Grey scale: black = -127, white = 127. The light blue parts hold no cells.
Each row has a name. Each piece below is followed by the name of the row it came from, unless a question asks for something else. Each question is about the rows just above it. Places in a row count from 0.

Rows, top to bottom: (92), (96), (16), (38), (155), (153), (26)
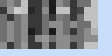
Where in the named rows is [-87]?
(96), 4
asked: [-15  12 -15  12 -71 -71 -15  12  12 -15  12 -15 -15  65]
(38)
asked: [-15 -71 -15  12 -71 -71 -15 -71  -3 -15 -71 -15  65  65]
(16)
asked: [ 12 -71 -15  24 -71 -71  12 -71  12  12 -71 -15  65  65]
(26)
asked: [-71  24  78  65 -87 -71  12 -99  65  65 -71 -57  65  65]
(96)
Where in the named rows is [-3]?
(16), 8

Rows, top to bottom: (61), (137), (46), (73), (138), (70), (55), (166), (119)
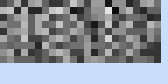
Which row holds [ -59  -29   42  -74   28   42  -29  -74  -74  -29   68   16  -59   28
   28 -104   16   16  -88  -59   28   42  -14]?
(61)
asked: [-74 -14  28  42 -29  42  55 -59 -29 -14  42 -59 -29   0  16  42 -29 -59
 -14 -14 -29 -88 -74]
(46)
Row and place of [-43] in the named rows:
(73), 14
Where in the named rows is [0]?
(46), 13

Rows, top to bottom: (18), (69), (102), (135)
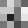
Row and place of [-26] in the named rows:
(18), 3
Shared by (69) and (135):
[-10]
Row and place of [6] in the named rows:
(18), 0
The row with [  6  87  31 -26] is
(18)
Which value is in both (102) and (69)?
[-10]
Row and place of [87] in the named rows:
(18), 1
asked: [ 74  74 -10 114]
(69)

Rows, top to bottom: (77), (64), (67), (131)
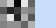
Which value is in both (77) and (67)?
[103]
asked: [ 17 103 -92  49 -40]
(67)
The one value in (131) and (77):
[-26]
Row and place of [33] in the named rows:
(77), 0

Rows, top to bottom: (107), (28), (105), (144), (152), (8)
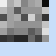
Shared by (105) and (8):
[-77]
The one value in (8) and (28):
[19]

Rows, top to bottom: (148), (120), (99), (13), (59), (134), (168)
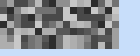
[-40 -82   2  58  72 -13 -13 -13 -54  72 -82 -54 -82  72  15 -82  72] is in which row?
(120)
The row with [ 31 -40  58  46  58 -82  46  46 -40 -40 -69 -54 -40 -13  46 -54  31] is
(59)
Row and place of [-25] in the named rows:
(148), 14
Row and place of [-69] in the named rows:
(59), 10

